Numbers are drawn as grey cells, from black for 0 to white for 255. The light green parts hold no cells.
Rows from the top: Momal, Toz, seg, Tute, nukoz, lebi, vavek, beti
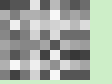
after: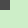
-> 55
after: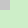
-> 210
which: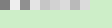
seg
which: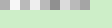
vavek
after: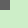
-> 126

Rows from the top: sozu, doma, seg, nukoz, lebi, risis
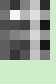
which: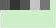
risis
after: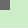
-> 129
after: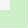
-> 183
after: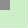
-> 213

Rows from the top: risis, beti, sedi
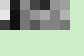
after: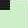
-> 140
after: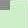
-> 69
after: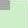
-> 130
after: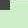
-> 40
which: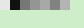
beti

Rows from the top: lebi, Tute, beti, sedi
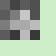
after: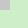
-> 80
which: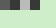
sedi
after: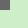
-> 68
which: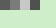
Tute
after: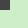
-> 91

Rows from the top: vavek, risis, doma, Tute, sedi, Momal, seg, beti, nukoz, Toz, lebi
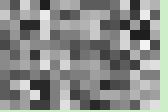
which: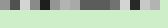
vavek
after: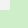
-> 72
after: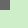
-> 81
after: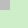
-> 159
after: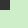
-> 189

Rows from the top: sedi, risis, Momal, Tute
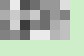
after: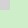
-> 59
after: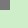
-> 211

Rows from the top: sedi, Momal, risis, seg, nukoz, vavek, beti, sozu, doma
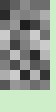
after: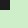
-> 62
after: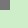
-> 151
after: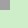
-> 86
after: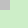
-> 109
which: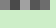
beti
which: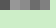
doma

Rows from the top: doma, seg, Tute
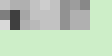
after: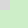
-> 63
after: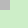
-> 194
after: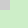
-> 194
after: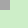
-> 194

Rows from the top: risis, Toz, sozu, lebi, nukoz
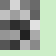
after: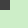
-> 225
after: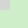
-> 126
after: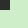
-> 64

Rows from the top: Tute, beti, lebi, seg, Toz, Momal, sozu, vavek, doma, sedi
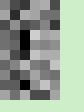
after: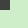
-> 102
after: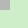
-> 123
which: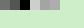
seg
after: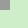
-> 75
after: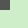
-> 0
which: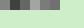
vavek
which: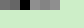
Toz

